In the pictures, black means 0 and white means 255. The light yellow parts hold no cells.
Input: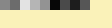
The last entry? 86
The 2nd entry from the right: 29
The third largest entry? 147

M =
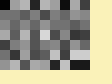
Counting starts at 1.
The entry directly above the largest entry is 147
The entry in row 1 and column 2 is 159
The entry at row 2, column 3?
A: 93
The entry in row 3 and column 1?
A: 135
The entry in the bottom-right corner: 25
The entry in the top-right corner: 63
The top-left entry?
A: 3
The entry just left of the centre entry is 84
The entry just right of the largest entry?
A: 75
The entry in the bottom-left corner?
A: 147
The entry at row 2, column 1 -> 114

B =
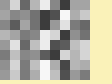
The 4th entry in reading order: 182
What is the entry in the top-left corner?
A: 153
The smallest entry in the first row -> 60
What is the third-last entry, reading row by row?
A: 80
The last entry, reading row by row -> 123
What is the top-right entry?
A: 164
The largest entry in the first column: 182
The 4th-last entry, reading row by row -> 191
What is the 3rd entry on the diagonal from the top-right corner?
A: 225
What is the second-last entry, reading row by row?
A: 153
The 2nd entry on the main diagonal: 135
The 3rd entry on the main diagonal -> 164

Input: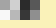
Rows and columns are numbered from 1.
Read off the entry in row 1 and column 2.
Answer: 208
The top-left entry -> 164
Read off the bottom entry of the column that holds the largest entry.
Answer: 248

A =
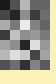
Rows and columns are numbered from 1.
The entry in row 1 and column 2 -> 81
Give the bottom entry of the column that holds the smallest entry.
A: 81
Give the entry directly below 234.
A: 142
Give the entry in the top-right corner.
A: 100
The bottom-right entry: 90
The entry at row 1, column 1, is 25
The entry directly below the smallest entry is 70
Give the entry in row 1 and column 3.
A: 183
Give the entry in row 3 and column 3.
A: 234
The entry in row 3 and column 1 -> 172

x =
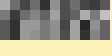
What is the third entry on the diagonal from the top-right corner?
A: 38
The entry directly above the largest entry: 88
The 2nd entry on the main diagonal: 59
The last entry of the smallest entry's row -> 99
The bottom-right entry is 99
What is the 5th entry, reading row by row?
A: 49
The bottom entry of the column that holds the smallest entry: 49
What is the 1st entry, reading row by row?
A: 172
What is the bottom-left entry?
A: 88
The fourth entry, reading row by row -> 110
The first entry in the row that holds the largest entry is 121
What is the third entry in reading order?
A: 69
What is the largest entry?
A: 192

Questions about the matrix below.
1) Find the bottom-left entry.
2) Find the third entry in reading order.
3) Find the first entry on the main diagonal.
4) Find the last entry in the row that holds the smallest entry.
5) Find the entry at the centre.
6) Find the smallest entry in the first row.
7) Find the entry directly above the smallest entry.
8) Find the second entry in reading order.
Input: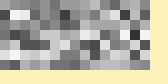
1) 115
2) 136
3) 166
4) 244
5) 178
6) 103
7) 124
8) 145

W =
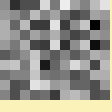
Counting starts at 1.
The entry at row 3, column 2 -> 101
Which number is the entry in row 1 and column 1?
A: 142
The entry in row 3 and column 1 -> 175
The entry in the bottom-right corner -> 90
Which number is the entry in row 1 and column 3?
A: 78
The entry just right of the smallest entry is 131
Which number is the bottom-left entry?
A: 131
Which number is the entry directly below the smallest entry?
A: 154
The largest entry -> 237
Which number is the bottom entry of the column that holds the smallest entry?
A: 78
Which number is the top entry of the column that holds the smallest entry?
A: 187
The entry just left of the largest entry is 121
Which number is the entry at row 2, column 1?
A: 154
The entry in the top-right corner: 226
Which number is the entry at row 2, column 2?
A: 142
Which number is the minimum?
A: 3
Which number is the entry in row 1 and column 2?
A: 46
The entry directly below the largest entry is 111

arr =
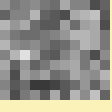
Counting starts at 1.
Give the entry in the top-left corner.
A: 150
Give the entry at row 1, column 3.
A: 131
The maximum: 224
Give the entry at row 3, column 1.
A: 181
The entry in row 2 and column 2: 131
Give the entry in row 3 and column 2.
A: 150
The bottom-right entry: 99
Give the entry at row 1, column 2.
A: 120
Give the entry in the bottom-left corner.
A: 150
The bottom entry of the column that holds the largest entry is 120
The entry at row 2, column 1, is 99
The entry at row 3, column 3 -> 169
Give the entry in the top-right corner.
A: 99
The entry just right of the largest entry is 160

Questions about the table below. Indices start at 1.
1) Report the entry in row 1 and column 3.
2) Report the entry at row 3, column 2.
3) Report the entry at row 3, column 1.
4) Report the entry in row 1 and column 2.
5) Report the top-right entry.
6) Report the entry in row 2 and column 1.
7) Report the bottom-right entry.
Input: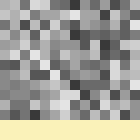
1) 116
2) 177
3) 116
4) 188
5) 188
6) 197
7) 147

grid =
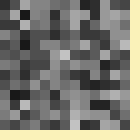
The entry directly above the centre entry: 194
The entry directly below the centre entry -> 90
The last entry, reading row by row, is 69
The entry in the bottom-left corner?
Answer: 90
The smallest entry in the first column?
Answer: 46
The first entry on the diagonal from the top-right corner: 69
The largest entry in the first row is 165
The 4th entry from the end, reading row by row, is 57
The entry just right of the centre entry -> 144
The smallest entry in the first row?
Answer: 35
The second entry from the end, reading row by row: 153
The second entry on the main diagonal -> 165
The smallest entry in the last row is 46
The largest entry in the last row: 194
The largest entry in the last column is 185
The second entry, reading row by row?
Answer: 79
